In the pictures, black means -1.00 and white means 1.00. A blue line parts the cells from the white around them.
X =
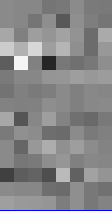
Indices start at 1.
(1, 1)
0.08
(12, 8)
0.05
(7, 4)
-0.01
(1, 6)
0.09
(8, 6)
0.00
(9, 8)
-0.05
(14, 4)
-0.14
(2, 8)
-0.08
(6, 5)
0.18
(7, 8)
0.05
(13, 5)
0.46
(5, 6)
-0.12
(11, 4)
0.36
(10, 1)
-0.04
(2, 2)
0.06
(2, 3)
-0.08
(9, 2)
-0.33
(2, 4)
0.11
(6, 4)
0.17
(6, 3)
0.06
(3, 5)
0.27
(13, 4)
-0.39
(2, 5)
-0.31
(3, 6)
0.15
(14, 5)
-0.16
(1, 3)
0.06
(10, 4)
-0.14
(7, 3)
-0.04
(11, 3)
0.19
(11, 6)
0.24
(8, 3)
0.01
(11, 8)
0.03
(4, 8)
0.19

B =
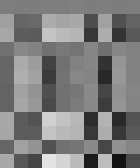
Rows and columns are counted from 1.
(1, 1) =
-0.01
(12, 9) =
-0.86
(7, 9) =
0.14
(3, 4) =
0.54
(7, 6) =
-0.07
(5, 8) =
-0.61
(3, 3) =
-0.29
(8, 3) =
0.19
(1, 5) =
-0.01
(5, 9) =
0.17
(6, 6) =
0.06
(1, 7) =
-0.02
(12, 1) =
0.32
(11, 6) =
-0.08
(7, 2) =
0.26
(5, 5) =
-0.11
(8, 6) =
-0.03
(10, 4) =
0.53
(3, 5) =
0.46
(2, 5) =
0.29
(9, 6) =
0.44
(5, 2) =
0.34
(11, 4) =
-0.36
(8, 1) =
-0.22
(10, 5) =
0.45
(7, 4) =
-0.37
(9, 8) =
0.41
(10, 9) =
-0.56
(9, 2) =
-0.29
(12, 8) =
0.49
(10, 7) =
-0.56
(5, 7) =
0.05
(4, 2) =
0.07
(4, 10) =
0.02

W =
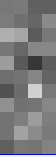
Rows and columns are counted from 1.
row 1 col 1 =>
-0.06
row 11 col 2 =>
-0.06
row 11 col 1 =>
-0.25
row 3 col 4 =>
-0.06
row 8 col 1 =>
0.13
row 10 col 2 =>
0.26
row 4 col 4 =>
0.06
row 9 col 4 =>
-0.01
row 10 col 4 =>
-0.04
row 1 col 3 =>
-0.25
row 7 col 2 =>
-0.15
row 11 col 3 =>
-0.09
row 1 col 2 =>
-0.04

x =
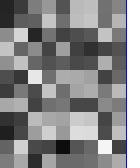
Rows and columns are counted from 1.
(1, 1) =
-0.72
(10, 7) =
0.72
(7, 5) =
-0.14
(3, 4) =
-0.10
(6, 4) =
-0.13
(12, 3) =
-0.66
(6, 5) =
0.35
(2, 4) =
0.54
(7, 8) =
-0.04
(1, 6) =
0.46
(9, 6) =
0.59
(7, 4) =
0.53
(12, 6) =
-0.17
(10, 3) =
0.23
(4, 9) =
-0.36
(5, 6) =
-0.43
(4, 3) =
0.10
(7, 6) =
0.29
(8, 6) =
-0.44
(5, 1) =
0.13
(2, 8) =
-0.12
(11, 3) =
-0.43
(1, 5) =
-0.35
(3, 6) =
-0.39
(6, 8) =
-0.48
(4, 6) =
-0.50
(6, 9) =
-0.18
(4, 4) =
-0.47
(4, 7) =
-0.62

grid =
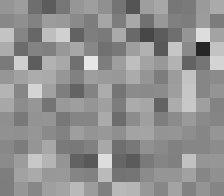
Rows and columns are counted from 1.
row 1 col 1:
0.17
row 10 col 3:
0.18
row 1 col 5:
-0.07
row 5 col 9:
0.24
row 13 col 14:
0.26
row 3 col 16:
0.28
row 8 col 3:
0.18
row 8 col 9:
-0.02
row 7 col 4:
0.26
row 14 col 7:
0.22
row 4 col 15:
-0.70
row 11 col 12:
0.08
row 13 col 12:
0.17
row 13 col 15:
0.05
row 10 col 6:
0.24
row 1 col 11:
0.24
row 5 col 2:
0.62
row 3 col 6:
-0.23
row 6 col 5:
0.18
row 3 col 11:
-0.44
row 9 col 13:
0.09
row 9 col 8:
0.33
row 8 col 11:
0.30
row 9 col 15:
0.08
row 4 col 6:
0.31
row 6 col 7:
0.24
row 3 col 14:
0.17
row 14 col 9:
0.44
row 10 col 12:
0.16
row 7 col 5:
-0.01
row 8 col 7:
0.17
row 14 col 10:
0.42
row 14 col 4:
0.25
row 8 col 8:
0.25
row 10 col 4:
0.08
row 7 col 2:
0.05
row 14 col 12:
0.06
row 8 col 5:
0.20
